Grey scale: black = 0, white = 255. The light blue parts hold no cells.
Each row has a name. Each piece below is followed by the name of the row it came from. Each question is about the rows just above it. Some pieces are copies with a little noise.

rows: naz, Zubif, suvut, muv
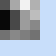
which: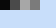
suvut
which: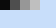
Zubif
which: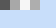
naz
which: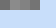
muv

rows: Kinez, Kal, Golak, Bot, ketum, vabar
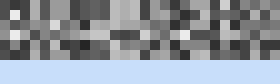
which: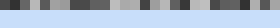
vabar
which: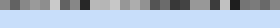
Golak
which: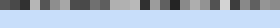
Kinez

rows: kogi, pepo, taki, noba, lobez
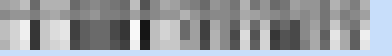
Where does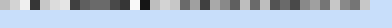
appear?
taki
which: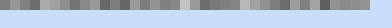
pepo
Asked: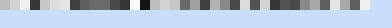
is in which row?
noba
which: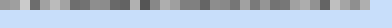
kogi

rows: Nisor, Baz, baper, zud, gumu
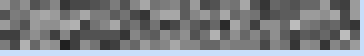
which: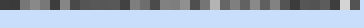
zud
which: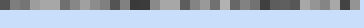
Baz
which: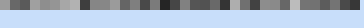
baper
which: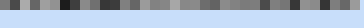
gumu

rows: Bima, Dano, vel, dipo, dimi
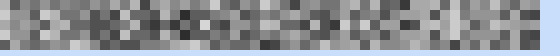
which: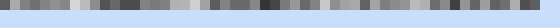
dimi
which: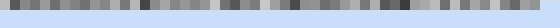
Bima
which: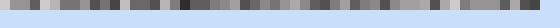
Dano

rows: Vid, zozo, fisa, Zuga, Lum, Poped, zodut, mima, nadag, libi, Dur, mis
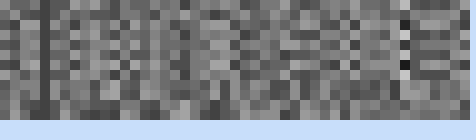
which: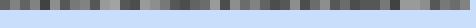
libi
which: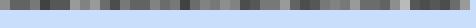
Vid
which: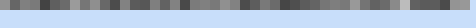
Poped

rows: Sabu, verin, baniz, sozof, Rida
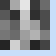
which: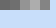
sozof
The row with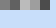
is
baniz
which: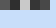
verin
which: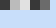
Sabu

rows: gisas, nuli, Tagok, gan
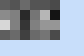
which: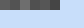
gisas
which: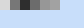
Tagok
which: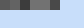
gan
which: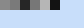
nuli

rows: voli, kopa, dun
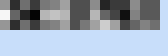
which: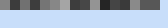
voli
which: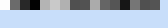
kopa

